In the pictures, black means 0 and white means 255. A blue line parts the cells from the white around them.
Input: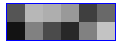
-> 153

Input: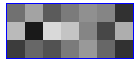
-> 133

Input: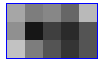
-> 63

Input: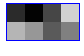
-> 3

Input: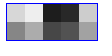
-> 29

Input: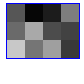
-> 169
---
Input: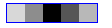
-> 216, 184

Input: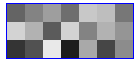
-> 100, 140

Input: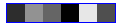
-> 45, 79

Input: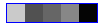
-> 202, 4

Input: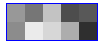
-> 152, 47

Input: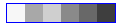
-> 247, 62

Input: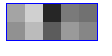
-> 164, 134

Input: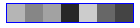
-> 181, 68

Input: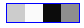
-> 204, 142

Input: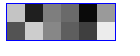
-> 196, 236
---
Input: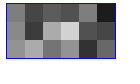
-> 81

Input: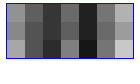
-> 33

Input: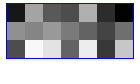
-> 176

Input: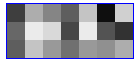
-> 196

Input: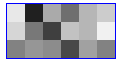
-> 111

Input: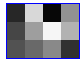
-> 216

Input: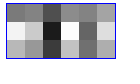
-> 140
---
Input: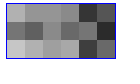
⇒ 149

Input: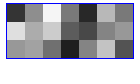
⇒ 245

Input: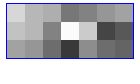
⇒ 174

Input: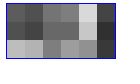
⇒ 116

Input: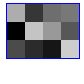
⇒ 110

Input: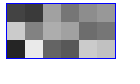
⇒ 161

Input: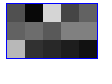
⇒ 213

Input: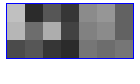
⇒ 86

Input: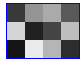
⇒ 170
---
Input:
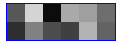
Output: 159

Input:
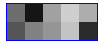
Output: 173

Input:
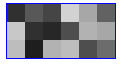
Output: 167

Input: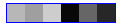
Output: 102

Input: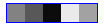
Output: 162

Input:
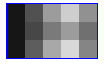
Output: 145

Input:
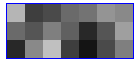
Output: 115
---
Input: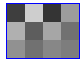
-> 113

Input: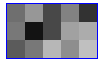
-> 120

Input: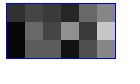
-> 92

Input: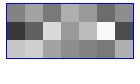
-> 207

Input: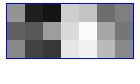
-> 66

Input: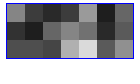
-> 78

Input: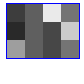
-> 95

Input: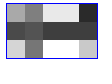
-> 118
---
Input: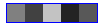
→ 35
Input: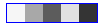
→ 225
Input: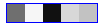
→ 216
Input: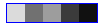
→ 59
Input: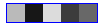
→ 60
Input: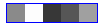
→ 86
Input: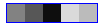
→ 218
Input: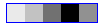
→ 2
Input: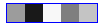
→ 127
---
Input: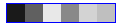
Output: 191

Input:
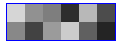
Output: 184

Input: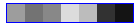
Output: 157

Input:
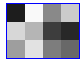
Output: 215

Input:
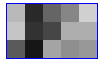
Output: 185

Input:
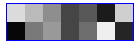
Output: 207

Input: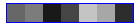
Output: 124

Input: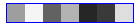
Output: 179

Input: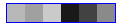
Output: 160
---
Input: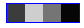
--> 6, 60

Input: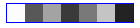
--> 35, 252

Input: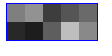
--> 106, 40

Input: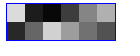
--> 176, 40

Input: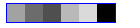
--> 2, 162

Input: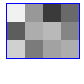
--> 105, 208

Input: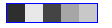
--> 200, 46
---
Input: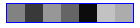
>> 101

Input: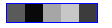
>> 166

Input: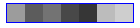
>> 72

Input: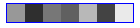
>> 96

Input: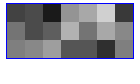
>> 178

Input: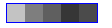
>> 95

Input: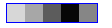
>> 92

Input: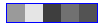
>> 62
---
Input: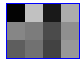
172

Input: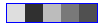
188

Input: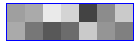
212

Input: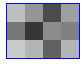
190

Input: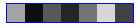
163

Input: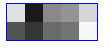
225
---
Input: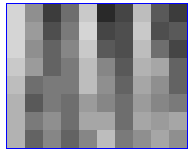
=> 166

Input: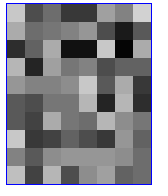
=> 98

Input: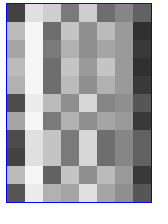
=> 143

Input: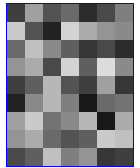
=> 54

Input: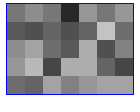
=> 163
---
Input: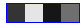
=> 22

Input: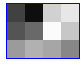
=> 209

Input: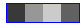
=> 203

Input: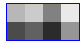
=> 129

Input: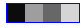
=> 103

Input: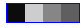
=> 134
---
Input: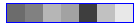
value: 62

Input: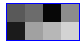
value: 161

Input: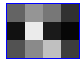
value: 138

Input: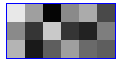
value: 159

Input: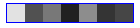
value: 141

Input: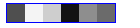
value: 19

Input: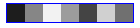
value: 68
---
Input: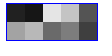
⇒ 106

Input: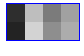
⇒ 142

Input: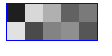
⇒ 131

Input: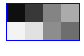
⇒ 141

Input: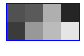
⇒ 187

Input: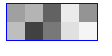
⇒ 120

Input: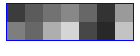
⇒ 174
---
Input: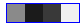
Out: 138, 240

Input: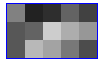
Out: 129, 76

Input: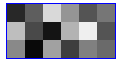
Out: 40, 106

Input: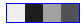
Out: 238, 82

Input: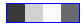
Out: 56, 106

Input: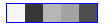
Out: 246, 78

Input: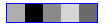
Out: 173, 107

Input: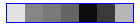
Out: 226, 182

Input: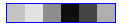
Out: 196, 175

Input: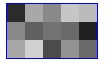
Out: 43, 106
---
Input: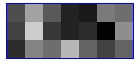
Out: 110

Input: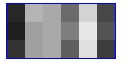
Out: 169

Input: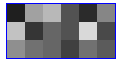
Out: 102

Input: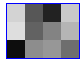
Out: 151

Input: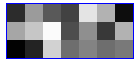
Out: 210

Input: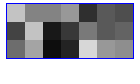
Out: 13

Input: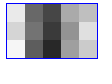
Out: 40

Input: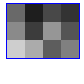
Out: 93
